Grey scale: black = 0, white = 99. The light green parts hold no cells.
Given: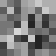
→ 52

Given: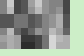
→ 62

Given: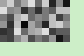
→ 53

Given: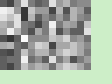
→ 43

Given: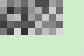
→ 84
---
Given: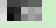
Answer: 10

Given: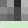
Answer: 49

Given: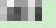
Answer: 45

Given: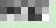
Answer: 18

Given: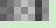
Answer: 41

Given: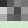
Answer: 56

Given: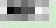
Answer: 2

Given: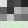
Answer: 20
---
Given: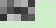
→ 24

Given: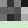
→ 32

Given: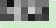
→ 52

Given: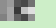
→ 75

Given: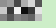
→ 22

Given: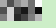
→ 43
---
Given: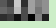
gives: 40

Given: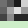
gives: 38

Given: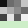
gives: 77

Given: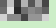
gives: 43

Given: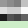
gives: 86

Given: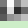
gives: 29
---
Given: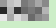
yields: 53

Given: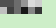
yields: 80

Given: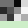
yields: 84

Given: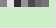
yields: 46

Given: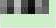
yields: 35

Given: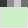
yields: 44

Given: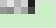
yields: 12

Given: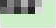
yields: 68

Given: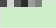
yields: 50
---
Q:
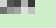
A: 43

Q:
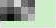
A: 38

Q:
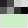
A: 34

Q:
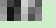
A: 58

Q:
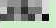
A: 79

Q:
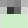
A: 77

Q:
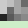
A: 79

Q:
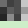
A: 19
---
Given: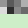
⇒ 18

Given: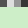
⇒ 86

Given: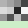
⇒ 32

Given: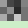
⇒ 33

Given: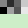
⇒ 62

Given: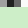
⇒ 13

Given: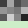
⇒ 80
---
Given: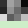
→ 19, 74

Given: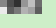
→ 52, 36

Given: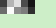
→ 24, 18

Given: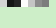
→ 82, 48

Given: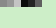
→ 53, 37

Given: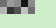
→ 43, 43

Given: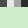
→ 29, 17

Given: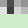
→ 62, 72

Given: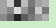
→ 63, 68
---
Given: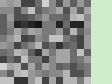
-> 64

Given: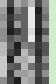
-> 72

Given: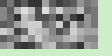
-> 31

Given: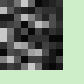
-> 30

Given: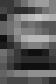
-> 22

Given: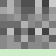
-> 42

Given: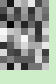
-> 50
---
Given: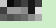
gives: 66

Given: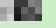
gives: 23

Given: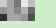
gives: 31

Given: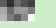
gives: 96

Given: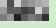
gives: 19

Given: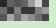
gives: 27
